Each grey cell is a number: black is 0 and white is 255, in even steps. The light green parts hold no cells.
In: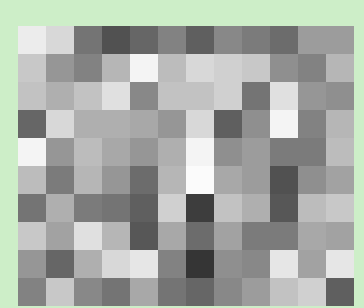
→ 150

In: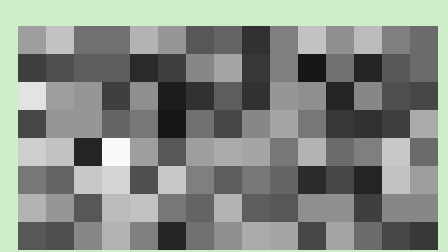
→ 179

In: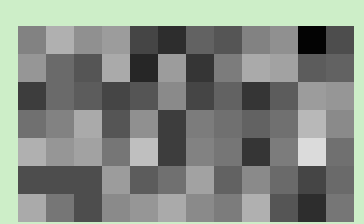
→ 77

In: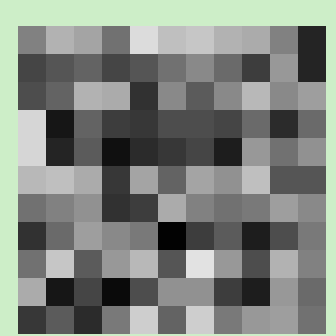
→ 171

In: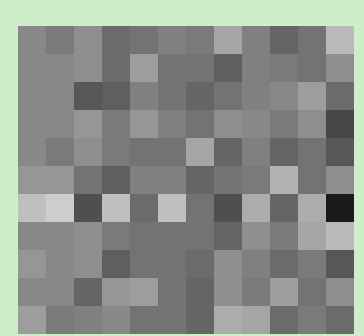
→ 136
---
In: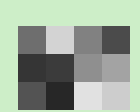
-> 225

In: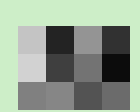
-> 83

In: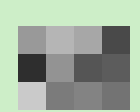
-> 131

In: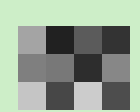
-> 204

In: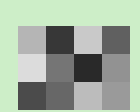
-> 188

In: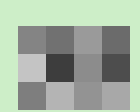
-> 147
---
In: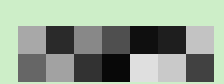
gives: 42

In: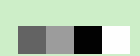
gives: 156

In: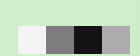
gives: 125

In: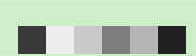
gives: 238

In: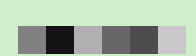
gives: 19

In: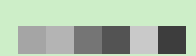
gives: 180
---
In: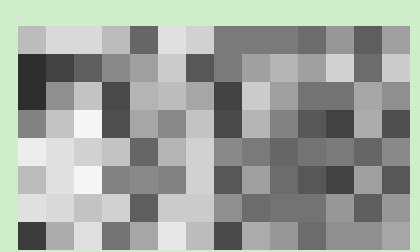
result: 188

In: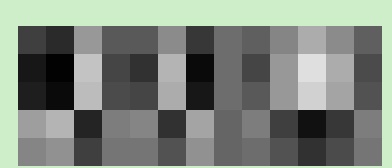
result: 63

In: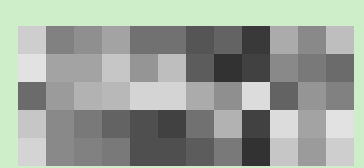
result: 206

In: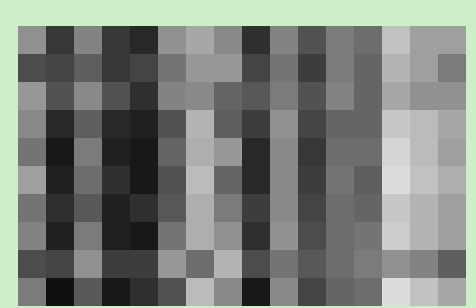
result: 145

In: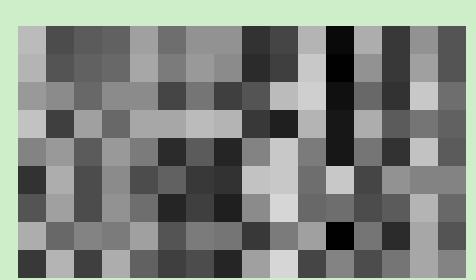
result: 187
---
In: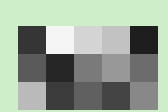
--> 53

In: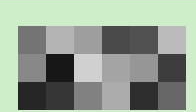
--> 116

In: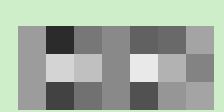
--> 156

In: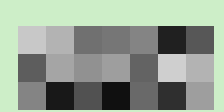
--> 200

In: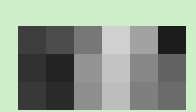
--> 62

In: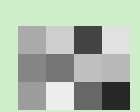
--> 170

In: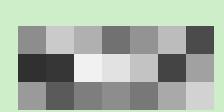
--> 141

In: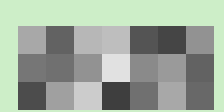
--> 168

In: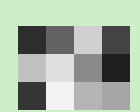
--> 45
